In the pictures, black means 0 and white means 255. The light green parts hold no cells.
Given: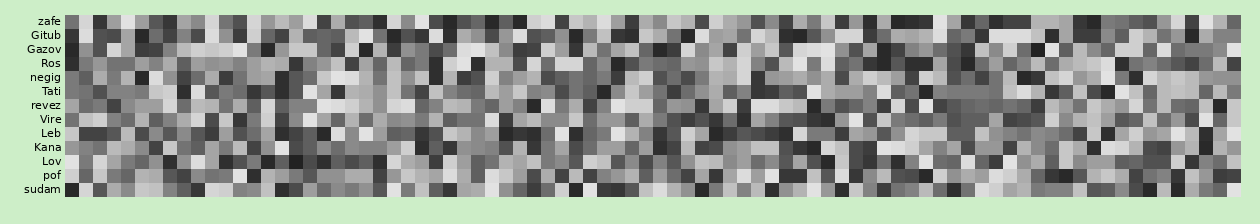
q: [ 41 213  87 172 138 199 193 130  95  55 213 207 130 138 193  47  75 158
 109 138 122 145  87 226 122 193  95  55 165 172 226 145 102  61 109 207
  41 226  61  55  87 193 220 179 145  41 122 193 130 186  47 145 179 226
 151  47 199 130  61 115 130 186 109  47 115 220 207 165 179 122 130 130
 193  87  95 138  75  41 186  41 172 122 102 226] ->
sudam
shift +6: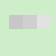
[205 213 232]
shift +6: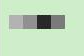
[185 151  47 128]
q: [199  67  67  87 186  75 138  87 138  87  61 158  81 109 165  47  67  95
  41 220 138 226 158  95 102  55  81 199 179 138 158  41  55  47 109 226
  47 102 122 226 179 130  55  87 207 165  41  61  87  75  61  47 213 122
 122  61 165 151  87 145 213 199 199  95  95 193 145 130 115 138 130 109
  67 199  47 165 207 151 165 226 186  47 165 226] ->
Leb

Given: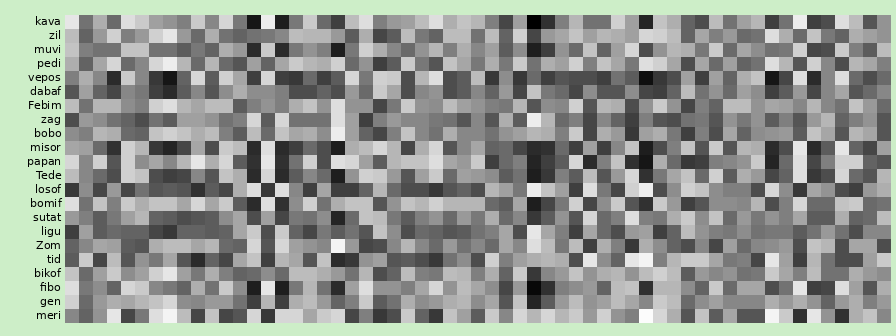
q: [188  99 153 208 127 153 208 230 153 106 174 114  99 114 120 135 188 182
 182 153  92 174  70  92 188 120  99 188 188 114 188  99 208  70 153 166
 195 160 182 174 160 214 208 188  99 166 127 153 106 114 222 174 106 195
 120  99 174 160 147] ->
zil
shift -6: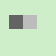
[ 93 182]
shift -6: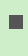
[79]
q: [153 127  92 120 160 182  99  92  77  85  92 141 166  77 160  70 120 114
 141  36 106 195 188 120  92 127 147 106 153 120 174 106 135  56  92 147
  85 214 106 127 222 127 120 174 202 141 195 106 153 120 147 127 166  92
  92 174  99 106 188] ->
sutat

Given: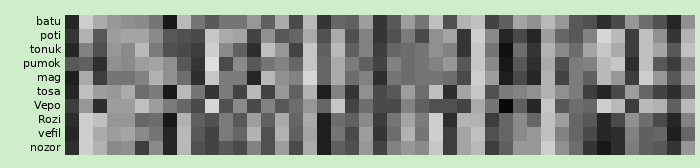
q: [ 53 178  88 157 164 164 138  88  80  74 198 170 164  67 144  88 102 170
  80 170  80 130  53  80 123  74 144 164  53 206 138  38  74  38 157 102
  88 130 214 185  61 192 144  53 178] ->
poti
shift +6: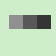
[150  94  59]
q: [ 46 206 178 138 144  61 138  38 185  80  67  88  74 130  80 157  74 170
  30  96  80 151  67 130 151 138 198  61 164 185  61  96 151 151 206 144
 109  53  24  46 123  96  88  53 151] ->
nozor
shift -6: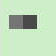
[111  68]

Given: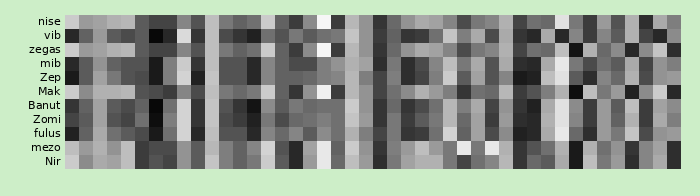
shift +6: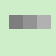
[132 153 183]
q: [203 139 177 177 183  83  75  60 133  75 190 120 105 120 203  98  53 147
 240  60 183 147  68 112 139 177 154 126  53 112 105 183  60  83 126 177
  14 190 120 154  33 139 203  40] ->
Mak
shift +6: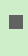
[104]
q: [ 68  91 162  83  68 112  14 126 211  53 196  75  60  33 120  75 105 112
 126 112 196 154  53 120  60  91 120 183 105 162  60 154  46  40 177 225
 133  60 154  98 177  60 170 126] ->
Zomi

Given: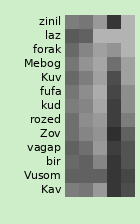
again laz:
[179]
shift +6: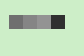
[117 139 153  53]
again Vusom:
[97]
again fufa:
[141]
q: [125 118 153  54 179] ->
zinil

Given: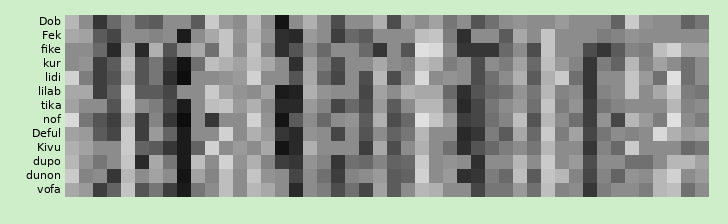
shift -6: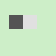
[ 78 218]
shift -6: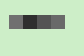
[106  41  78  99]
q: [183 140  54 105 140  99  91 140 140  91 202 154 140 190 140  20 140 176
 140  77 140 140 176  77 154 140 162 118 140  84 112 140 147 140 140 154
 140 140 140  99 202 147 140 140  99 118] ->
Dob
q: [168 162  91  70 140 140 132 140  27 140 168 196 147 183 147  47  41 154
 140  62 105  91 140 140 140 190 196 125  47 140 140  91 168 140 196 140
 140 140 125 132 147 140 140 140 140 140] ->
Fek
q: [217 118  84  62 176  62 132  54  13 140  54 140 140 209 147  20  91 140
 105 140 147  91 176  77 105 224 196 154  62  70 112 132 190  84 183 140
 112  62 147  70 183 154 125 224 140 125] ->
nof
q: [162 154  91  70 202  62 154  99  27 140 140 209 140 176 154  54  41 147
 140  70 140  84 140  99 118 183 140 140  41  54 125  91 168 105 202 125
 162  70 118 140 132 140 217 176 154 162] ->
Deful

